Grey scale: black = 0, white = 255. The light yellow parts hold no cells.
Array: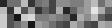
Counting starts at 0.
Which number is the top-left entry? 38
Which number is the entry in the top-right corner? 157
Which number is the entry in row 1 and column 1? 52
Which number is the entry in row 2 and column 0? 203
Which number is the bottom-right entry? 157
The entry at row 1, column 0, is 187
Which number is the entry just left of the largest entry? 157
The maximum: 229
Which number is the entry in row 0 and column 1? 112
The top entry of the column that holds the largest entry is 187
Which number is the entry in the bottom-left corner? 203

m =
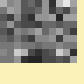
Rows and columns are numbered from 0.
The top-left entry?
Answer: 178
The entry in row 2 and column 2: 135
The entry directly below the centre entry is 135
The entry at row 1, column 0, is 119
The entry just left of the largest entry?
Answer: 191
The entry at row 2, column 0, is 88
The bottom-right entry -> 162
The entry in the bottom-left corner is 119
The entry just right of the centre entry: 104
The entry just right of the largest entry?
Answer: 162
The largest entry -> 230
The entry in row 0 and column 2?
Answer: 148
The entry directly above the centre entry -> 62
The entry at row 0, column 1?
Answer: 135
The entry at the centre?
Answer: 162

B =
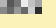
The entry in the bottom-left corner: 135
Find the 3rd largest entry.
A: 193
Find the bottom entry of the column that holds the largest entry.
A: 104
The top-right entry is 165

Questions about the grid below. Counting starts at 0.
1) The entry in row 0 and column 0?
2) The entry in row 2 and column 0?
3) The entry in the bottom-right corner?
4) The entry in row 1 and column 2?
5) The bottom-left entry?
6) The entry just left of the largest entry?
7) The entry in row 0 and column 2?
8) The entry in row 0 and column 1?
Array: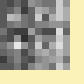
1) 89
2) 89
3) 159
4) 131
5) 89
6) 147
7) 101
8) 75

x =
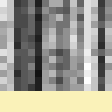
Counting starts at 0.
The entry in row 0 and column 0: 238
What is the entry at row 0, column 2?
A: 58
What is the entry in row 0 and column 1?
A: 196
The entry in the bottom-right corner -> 196
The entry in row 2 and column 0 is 223
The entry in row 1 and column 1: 196
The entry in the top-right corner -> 129
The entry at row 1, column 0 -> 210
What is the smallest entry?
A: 18
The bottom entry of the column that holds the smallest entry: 31
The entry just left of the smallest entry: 100
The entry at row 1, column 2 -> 74

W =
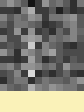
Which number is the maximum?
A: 217
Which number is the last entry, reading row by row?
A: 90
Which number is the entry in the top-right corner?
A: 118
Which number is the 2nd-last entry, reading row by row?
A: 118
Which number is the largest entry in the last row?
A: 174
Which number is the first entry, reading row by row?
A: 118
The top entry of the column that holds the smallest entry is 20
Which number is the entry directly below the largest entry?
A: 47
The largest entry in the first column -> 147
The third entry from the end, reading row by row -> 118
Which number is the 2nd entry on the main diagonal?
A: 59
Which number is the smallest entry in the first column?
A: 47
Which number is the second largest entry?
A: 203
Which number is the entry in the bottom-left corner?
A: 132
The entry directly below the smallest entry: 174
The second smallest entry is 33
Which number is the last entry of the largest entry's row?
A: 47
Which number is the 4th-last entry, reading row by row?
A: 132
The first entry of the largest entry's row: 75
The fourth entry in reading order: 90
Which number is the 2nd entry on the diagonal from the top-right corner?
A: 47
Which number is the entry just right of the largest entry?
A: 47
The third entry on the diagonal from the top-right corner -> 132

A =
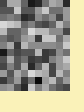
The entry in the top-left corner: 70
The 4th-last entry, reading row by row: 169
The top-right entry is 41
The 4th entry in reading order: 100
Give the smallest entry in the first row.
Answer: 25
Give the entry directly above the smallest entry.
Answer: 184
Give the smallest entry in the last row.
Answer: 41
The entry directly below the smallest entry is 128
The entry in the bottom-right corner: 70
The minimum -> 9
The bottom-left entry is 140
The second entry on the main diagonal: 85
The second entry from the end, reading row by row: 85
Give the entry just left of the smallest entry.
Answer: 112
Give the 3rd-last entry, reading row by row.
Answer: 112

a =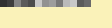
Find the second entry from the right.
91
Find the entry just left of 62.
49
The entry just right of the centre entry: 157
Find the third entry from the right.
200

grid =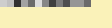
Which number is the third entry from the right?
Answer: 150
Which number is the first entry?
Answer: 205
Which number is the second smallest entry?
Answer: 63

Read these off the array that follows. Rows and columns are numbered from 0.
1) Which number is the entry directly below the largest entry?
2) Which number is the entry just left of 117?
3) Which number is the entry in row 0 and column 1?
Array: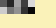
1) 8
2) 204
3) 37

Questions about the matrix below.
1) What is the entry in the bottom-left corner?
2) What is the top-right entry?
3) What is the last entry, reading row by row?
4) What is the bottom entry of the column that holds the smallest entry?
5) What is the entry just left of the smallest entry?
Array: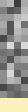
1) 141
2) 169
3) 113
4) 99
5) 184
